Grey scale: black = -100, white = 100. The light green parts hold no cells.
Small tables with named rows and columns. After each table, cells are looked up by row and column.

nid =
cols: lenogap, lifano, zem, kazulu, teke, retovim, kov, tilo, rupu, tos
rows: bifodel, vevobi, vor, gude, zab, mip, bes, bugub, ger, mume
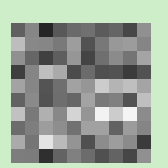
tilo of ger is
23
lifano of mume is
-3
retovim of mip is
28
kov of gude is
-38
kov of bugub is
26
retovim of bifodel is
-12

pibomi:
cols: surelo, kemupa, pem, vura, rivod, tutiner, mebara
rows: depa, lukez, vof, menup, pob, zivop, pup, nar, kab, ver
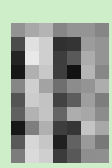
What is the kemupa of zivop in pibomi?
60
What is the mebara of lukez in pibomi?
16
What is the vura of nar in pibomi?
-51
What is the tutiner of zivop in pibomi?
24
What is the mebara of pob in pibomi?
36
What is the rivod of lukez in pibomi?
-59
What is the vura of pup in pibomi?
-21
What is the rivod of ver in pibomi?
-31
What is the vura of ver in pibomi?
-54
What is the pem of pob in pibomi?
28
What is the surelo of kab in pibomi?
-30

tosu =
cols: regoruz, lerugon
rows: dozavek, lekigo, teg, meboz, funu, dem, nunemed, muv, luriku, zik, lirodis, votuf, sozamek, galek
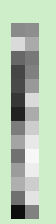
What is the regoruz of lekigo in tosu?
71
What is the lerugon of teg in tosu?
-6
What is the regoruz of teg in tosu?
-19
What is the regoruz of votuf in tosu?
37
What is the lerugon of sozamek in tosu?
78
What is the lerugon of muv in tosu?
61
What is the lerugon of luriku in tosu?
82
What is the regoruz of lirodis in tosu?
22
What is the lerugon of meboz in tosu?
0
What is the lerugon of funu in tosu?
20
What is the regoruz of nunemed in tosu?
-73
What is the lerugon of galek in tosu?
1
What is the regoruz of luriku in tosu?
29
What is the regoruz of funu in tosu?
-43
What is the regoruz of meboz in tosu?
-45
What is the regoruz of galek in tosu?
-89
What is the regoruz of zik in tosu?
-11
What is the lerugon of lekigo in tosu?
33
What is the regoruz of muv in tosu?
-3
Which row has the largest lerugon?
zik

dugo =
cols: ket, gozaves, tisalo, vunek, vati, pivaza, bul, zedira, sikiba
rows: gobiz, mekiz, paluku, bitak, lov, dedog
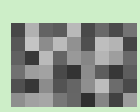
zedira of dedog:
-49
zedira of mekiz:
41
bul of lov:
48
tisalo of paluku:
46
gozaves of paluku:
-55
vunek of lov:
-35
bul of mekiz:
49
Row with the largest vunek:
mekiz

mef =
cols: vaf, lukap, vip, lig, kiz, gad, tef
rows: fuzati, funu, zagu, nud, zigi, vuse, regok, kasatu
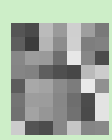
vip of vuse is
22
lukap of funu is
-53
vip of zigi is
28
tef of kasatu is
7
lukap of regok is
28
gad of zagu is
6
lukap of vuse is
23
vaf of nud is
4
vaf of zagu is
6
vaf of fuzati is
-33
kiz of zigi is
-3
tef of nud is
60
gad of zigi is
83
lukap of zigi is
32
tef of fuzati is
-5
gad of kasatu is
4

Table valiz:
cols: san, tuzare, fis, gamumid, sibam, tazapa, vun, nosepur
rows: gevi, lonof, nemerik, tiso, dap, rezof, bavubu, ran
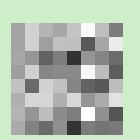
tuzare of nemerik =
17
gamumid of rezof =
38
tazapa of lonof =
-30
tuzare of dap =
-18
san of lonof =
29
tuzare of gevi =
64
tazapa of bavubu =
99
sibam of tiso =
8
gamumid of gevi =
31
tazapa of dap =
-23
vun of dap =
-31
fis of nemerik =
-23
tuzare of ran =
2

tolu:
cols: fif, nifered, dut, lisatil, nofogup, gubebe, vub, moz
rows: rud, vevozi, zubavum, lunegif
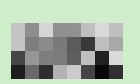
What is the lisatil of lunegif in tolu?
40
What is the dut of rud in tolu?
67
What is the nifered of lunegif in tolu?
-18
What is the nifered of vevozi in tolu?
-2
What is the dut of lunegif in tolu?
-65
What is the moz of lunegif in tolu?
-63
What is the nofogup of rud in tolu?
14
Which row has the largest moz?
zubavum

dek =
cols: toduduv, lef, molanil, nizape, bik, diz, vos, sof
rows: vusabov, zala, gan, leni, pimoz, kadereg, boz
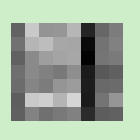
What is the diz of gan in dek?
-98
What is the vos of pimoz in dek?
-18
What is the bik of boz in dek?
1
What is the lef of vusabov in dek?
58
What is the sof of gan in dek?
-4
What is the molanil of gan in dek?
24
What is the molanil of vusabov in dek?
16
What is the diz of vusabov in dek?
-72
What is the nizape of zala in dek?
31
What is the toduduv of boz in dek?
-25
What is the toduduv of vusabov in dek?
-23
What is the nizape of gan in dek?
29
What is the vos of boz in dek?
-27
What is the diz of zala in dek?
-92
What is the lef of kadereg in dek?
58
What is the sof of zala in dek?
1
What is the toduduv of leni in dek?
-13
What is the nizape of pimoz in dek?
17
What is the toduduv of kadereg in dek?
-26
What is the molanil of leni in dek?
1
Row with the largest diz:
boz

